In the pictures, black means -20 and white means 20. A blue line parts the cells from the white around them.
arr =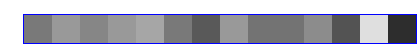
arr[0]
-1
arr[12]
15
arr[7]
4
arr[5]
-1
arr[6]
-6

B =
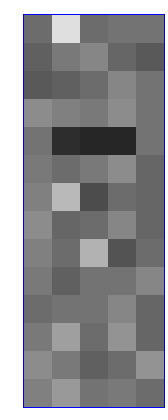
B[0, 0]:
-3
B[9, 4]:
1
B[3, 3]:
2
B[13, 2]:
-2
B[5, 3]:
2
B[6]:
[0, 9, -8, -3, -4]
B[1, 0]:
-5
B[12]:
[2, -1, -5, -3, 3]
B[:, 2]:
[-3, 1, -3, -1, -14, -1, -8, -3, 8, -2, -2, -3, -5, -2]
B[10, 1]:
-2
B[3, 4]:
-2
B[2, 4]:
-2
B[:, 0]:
[-3, -5, -6, 2, -2, -1, 0, 2, 0, -1, -3, -1, 2, 0]
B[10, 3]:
1

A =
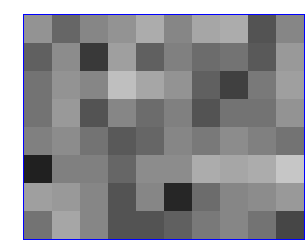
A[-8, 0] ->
3
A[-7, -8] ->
-11
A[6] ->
[5, 4, 1, -7, 1, -14, -3, 1, 2, 4]
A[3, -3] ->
-2
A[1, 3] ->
5
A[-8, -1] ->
1
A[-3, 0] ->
-15
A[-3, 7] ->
6
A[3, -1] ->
3
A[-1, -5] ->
-5
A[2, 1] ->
3
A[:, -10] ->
[3, -5, -2, -2, 0, -15, 5, -2]
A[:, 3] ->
[3, 5, 10, 1, -6, -4, -7, -7]
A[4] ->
[0, 2, -2, -6, -4, 1, -1, 2, 0, -2]
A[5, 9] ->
11
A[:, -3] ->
[7, -2, -10, -2, 2, 6, 1, 1]
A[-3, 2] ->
0
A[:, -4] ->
[6, -3, -5, -7, -1, 7, -3, -1]
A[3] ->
[-2, 4, -7, 1, -3, 0, -7, -2, -2, 3]
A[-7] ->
[-5, 2, -11, 5, -5, 0, -3, -2, -6, 4]
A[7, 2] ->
1

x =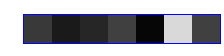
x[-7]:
-11
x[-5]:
-14
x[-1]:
-10
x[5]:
14

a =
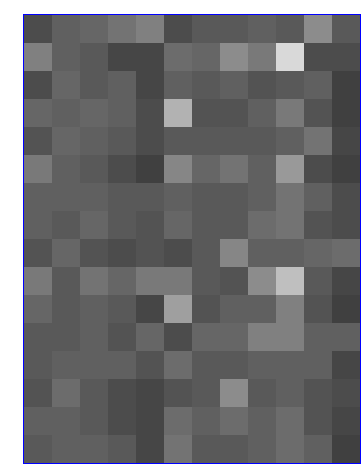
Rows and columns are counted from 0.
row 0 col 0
-8
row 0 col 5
-8
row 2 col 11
-10
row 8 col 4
-7
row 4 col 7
-6
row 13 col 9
-5
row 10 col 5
5
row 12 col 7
-6
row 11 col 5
-8
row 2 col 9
-6
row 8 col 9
-5
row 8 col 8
-5
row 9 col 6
-6
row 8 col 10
-4
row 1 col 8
-1
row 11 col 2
-5
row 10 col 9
0
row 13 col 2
-6
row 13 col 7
2
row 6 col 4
-6
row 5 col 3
-8
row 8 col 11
-3
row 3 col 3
-5
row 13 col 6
-6
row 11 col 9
0
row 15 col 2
-5
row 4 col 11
-9
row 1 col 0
0
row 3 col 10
-7
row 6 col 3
-6
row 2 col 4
-9
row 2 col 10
-5
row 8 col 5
-8
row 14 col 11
-9
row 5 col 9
4
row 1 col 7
2
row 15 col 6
-6

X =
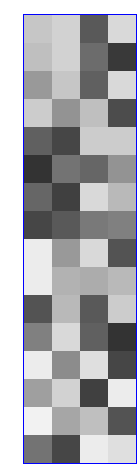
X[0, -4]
11
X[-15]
[10, 13, -3, -11]
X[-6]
[-7, 9, -6, 12]
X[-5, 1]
14
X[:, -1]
[14, -11, 14, -8, 12, 3, 9, 0, -7, 9, 12, -12, -9, 17, -7, 15]
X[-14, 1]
11
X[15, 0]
-2
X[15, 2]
17
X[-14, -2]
-5
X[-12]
[-5, -9, 12, 12]
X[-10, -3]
-10
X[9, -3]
8
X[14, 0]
18
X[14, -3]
6

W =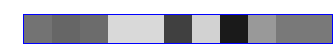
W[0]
-2
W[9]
-1
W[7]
-16

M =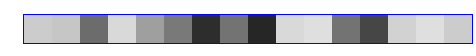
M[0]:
12
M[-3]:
13
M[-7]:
14
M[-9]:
-2
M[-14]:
-3
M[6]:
-13

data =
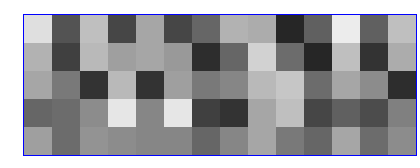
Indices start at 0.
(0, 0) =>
15
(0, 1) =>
-7
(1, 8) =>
13
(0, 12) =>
-5
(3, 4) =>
1
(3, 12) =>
-8
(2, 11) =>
6
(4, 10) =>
-4
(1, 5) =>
4
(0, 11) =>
17
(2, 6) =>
-1
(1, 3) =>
5
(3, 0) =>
-4
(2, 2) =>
-12
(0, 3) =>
-9
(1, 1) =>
-10
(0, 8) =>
7
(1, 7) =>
-4
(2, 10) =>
-3
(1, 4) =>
6

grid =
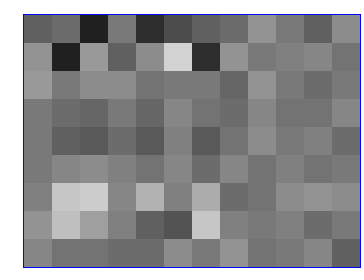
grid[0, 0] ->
-5
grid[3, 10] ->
-2
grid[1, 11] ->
-2
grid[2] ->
[4, -1, 2, 2, -2, -1, -1, -4, 3, -1, -3, -1]
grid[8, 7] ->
3
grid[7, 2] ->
5
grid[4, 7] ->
-2
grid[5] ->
[-1, 1, 2, 0, -2, 1, -3, 1, -2, 0, -2, -1]
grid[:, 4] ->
[-13, 2, -2, -4, -6, -2, 8, -5, -3]
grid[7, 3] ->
0
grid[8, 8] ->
-2
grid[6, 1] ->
11
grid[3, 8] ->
1
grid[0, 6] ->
-5
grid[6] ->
[0, 11, 12, 1, 8, 0, 7, -3, -2, 2, 3, 2]
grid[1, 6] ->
-13
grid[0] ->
[-5, -3, -15, -1, -13, -8, -5, -3, 3, -1, -5, 2]
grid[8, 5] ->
2
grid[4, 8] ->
2
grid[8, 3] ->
-3
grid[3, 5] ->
1
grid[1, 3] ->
-5
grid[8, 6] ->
-1

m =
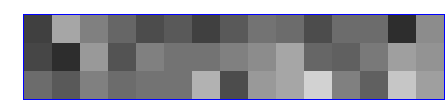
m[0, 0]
-10
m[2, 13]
11
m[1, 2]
4
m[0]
[-10, 6, 0, -4, -8, -6, -10, -6, -2, -3, -8, -3, -3, -13, 2]
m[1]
[-9, -13, 4, -7, 0, -2, -2, 0, 2, 6, -4, -5, -1, 5, 3]
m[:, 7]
[-6, 0, -8]
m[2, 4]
-2
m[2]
[-3, -6, 0, -3, -2, -2, 8, -8, 4, 6, 13, 0, -5, 11, 5]
